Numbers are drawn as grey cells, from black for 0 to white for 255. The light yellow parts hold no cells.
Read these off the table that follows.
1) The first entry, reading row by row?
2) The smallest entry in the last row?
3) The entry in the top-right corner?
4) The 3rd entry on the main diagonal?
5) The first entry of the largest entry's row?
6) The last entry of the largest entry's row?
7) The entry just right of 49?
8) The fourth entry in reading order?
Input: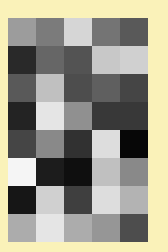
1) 156
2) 77
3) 89
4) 77
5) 245
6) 137
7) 221
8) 116

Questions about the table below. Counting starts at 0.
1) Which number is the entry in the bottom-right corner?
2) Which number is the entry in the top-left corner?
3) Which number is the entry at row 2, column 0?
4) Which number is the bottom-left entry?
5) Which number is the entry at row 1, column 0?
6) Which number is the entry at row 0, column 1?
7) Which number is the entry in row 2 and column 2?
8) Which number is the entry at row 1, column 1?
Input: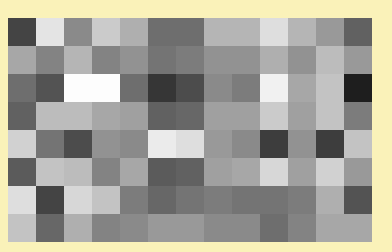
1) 167
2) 68
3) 110
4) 195
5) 167
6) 228
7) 253
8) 131

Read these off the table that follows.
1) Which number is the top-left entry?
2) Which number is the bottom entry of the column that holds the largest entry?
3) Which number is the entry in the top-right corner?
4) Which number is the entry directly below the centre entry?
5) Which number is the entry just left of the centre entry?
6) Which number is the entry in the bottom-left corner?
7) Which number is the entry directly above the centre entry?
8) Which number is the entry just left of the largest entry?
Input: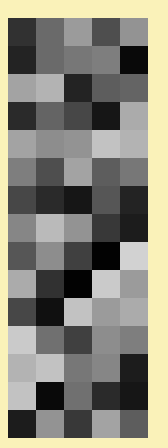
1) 49
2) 93
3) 147
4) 64
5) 186
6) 28
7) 22
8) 2

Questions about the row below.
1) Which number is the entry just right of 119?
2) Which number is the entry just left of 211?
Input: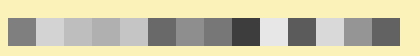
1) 61
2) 127

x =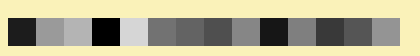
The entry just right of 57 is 85
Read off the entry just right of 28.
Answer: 154

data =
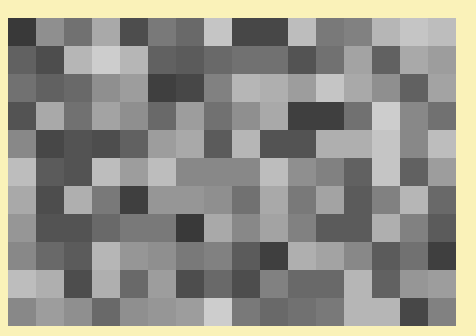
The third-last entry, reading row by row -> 182
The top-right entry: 189
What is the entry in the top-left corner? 57
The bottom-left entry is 136
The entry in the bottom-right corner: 129
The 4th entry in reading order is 169
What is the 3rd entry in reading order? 113
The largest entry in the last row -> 205
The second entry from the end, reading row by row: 71
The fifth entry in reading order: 77
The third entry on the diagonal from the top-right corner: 143
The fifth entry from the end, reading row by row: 121
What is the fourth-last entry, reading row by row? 182
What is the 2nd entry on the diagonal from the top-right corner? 169
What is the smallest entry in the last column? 63
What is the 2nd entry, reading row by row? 143
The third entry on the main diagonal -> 105
